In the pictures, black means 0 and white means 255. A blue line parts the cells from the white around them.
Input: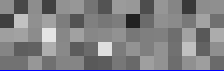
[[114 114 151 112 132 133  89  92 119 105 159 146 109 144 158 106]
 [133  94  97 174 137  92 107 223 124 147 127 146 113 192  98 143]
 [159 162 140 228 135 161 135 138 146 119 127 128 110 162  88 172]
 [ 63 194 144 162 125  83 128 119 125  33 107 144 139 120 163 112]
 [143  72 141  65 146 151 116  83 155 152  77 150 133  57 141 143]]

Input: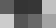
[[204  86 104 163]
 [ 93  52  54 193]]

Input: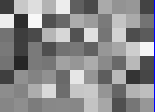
[[134 142 124 136 137 135 195 167  79 118 151]
 [141 132 173 218 109 198 201 149 101 179 190]
 [ 63 145 131 145 105 230 149  93 185  52  70]
 [115  38 122 118 162 150 172 138 105 185  74]
 [121  62 122  78 114 120  97 151 166 206 245]
 [115  61  74 182 215  82 224 117 211  77  91]
 [237  45 248  80 104 172 155 122 196 170 115]
 [ 60 200 222 179 237  95  74 170 147 151  67]]

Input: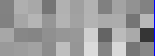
[[154 157 162 141 190 150 219 132 216 118 135]
 [167 135 133 144 150 152 208 100 187 170  53]
 [129 166 181 150 179 162 179 171 172 117 184]
 [130 175 168 117 177 160 178 128 163 146 130]]

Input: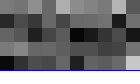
[[ 10  49  77  72 102  31  98  92 106 199]
 [122 134 103 104  94  79  79  64  68 115]
 [100  86  31  69  91   7  25  52  75  21]
 [ 40  75  56 104  70 105 107 114  26 112]
 [123 116 143 104 174 140 131 122 180  88]]

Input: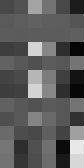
[[114  53  77 108  25 215]
 [117  45  80 112  11 232]
 [106  77  72  95  67 160]
 [ 79  89 132 105  87  49]
 [ 97  88  81  91  87 116]
 [ 61  64 211 135  46   7]
 [ 67  74 182 123  63  18]
 [ 98  88  80  92  87 116]
 [ 62  65 212 135  45   6]
 [ 92  91  92  92  92  95]
 [ 90  93  97  94  93  85]
 [ 72  81 164 115  72  27]]

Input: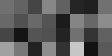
[[161 120  34 141  50 198  18  90]
 [ 69  20  84  81  35 113  52  97]
 [104  81 105  84  27 133 103 140]
 [112  99  69 135  97  37  32 113]]

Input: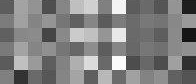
[[128  51 106  87 133 164  95 184 107 161 131 143  97  84]
 [ 91 192 154  94 130 175 219 105 250  77 104  77 160  47]
 [122 163 133 144 118 103 141  93 134 104 119 113 138 144]
 [ 96 136 139  69 137 203 192 149 232 106 110  94 138  21]
 [124 161 132 148 118  96 134  91 124 107 120 116 136 154]
 [ 93 163 147  79 134 191 208 128 243  92 106  85 148  30]]
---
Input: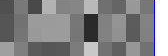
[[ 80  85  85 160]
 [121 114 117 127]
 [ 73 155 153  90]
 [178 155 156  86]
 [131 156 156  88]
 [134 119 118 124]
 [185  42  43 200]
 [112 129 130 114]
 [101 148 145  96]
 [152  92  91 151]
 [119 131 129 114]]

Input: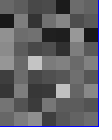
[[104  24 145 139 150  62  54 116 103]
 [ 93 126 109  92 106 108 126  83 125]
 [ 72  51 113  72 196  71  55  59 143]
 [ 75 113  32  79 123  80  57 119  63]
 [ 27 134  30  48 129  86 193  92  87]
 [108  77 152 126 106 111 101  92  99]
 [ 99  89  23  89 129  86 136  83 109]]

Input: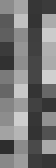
[[140  89  95  59  49 122 102 133 141 163  45 136]
 [165 193 140 149 142 169 201 156 206 181 139 157]
 [ 54  52  63  64  70  70  52  65  54  51  74  60]
 [ 59 171 203 175 171 207 104  52 146  82 169  54]]

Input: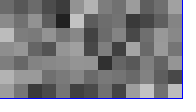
[[107 138 188 142 126 179 157]
 [ 87 113 125 150 103 154 118]
 [107 146 122 101 131 154  58]
 [ 76  93 147  83 136 112  74]
 [ 60  33 117 149 139 122 117]
 [147 195 136 160 148 135  64]
 [179  92  66  72 147 106  74]
 [125 109 107 127  48 121 113]
 [113 115 132  64 101 116  68]
 [156  57  72 165  88 105 157]
 [ 94  70 111 105 127 130 195]
 [111  95 152 154 100  94 113]
 [161 132 136 117 149  72 189]]

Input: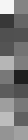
[[245  56  80  84 182 120  92 158 189 148]
 [132 101  81 115 126  31  80 120  96 161]]

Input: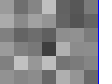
[[155 171 128 155 128 146]
 [111 138 100 128 193 134]
 [133 161 109 120 151 140]
 [191 148  95  62 190 104]
 [ 98 100 142 177 116 175]
 [ 87  84 145 140 123 149]
 [122 100 124 141 133 105]]

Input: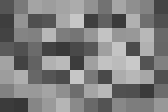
[[ 85  62  67  90 163 157 129  59]
 [122 148 132  80  66 175 154  55]
 [164  79 129 107  98 103 153 134]
 [157  85 184  66 177  85 164 154]
 [164 169 125  57 186  75 143 181]
 [172 199 117  73  60 198 109 138]
 [146  63 151  88 160 121 165 105]
 [114  97 195 160 194  73 184  83]
 [166  58 150 196 187 172  81 136]
 [143 177 152  75 201 183  79 125]
 [130 111 184 177  83 167  58 124]
 [ 68  80 105 103 129  80 108 152]]
